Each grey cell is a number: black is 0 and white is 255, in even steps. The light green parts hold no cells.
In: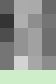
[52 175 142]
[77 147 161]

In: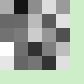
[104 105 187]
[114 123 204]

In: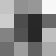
[205 77 40]
[131 82 39]

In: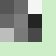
[104 126 36]
[189 122 72]

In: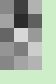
[163 43 95]
[101 215 153]

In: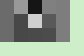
[107 72 207]
[107 72 74]

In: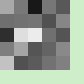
[111 114 117]
[46 222 236]

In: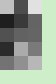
[31 58 100]
[81 98 101]
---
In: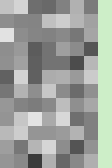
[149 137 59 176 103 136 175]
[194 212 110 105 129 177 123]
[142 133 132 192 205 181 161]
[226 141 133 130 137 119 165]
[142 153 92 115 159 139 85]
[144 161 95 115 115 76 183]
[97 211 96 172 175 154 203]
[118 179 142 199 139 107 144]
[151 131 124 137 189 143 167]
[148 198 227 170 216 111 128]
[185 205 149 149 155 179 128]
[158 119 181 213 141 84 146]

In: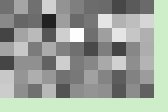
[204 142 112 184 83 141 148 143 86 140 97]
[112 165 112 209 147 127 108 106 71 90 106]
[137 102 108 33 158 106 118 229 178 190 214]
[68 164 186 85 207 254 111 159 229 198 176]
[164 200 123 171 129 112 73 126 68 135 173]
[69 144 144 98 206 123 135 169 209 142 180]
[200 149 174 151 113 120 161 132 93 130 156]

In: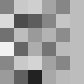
[155 96 34 168 185 189]
[130 201 207 164 134 189]
[218 76 93 134 197 189]
[113 189 154 179 140 189]
[241 102 173 116 187 189]
[135 201 212 162 134 189]

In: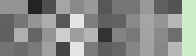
[116 108 122 160 68 228 123 94 102 133 161 135 183]
[148 147 35 79 165 137 154 87 118 117 153 95 83]
[97 118 149 173 87 229 126 96 98 137 165 149 183]
[96 175 101 148 206 158 181 50 131 120 163 138 110]

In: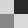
[135 217]
[214 42]

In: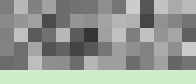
[107 111 190 143 141 108 181 158 158 108 131 161 101 115]
[125 184 129 161 108 114 115 142 117 204 85 194 170 185]
[138 149 160 75 109 149 143 163 181 177 70 145 133 116]
[129 192 91 113 184 91 53 160 192 126 193 148 165 96]
[130 110 165 84 99 68 88 118 159 142 130 170 143 203]

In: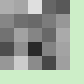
[151 204 139 71 159]
[174 166 223 102 88]
[134 111 105 124 151]
[114 162 133 104 170]
[77 143 41 131 163]
